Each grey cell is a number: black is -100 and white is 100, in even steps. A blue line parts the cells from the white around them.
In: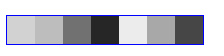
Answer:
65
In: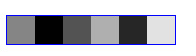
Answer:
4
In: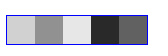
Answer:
64
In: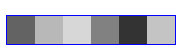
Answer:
-22
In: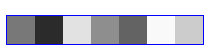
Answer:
-6
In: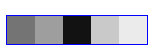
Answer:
-9
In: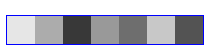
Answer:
80
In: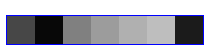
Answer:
-44
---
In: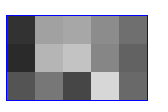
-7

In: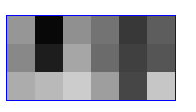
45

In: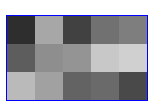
26

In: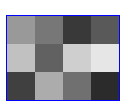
35

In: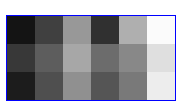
-38

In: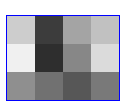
-11

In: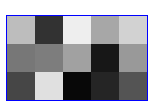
76

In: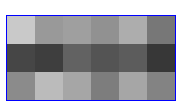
47
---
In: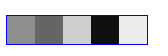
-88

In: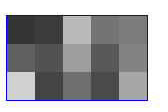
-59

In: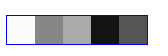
-85

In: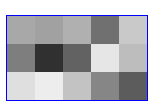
-62

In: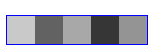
-58

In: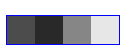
-68
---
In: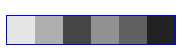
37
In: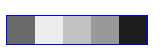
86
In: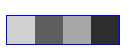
-26
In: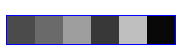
-17
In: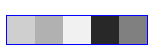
39
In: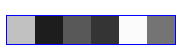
-77
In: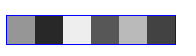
-69
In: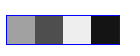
-39
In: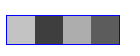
-51
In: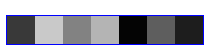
58
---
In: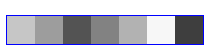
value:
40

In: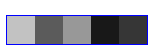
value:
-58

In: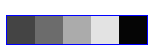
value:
-96

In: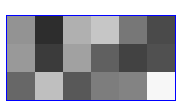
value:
-7

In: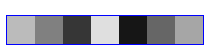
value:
-83

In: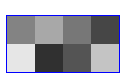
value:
80

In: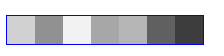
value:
42
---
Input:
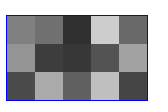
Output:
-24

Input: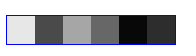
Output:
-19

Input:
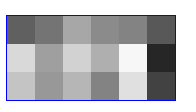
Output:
3

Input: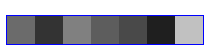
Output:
-43

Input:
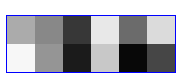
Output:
57

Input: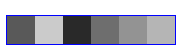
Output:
-14
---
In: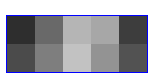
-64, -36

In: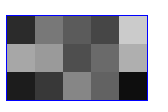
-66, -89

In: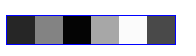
-70, -43

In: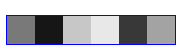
-5, 28

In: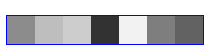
10, -23

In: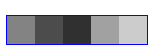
3, 60

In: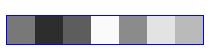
-6, 46

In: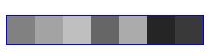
1, -55

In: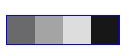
-17, -82
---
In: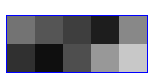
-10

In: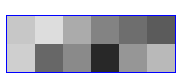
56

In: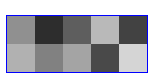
13

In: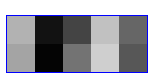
40

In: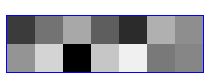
-54

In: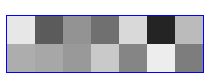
81

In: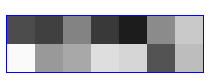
-40

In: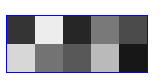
-59
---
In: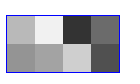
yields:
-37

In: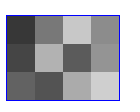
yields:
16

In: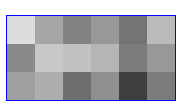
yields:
19

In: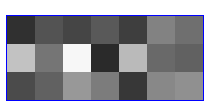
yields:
-24

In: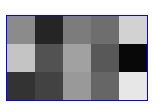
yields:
-94

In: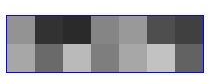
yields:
-23

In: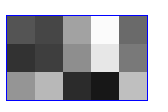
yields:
-5

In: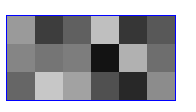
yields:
-14

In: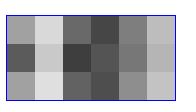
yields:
42
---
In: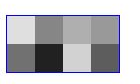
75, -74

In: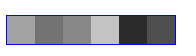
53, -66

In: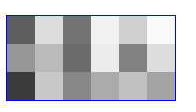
95, -54

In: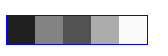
96, -75

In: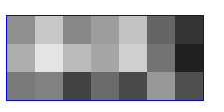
79, -75

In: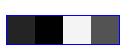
91, -99

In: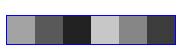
56, -74
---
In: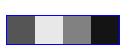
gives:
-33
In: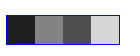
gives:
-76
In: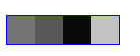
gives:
-8
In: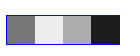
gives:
-7
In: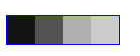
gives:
-84
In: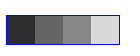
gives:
-65
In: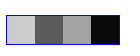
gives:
61
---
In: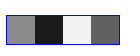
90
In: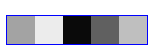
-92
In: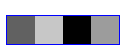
-99
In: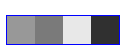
82
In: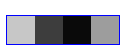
-92
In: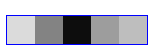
-90
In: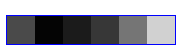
-79
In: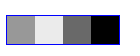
-18
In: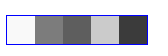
-26
